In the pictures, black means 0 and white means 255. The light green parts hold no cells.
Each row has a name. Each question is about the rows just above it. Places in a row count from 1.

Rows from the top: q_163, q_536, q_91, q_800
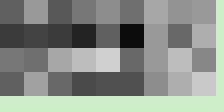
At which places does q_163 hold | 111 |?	6
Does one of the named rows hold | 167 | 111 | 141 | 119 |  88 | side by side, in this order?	no
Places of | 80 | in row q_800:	5 6

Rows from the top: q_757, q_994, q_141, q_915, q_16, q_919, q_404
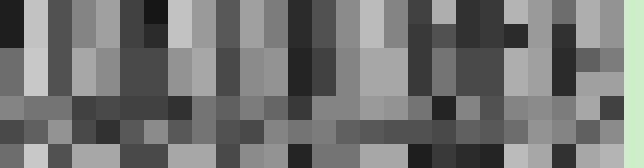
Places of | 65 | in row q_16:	4 6 7 26
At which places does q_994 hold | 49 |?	20 24
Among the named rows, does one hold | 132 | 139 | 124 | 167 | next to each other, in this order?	yes
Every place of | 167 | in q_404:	4 5 8 9 16 17 23 25
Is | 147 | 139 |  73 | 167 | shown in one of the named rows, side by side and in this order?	no

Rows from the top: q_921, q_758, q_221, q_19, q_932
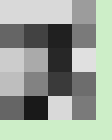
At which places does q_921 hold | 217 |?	1 2 3
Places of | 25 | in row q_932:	2
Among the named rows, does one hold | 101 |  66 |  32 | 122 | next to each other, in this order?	yes

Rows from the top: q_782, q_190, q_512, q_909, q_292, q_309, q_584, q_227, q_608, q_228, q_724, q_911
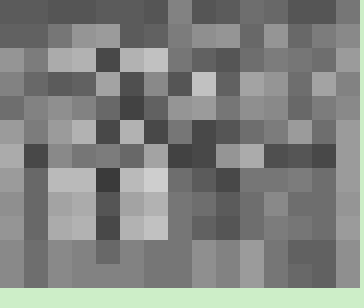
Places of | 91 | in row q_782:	1 2 5 6 10
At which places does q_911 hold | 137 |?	1 3
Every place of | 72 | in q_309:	5 7 9

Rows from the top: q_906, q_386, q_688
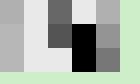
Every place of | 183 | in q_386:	1
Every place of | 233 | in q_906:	2 4
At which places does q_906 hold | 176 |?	1 5
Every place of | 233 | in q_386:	2
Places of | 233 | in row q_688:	2 3
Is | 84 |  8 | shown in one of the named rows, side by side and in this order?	no

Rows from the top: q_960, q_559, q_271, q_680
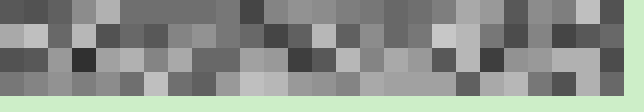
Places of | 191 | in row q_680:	7 11
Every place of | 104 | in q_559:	3 6 11 17 26
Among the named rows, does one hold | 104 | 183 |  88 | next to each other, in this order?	no
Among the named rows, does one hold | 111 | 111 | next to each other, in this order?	yes

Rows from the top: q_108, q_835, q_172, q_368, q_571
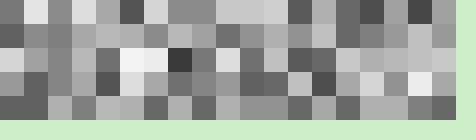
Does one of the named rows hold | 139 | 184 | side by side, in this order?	yes
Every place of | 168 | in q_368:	4 7 15 19
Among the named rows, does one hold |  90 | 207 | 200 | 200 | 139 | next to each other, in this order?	no
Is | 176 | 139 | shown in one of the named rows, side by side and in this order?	yes
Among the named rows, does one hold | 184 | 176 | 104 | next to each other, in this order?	yes
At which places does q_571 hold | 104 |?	7 9 13 15 19
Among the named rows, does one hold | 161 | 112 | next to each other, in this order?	yes

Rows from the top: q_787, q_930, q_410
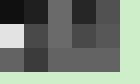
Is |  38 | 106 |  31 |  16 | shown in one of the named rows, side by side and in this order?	no
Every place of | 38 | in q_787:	4
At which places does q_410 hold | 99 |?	1 3 4 5
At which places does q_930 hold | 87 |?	5

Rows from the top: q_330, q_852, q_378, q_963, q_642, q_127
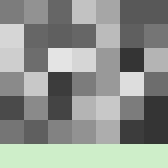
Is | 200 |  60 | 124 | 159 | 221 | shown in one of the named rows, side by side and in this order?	no
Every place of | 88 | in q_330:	6 7
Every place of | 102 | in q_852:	2 4

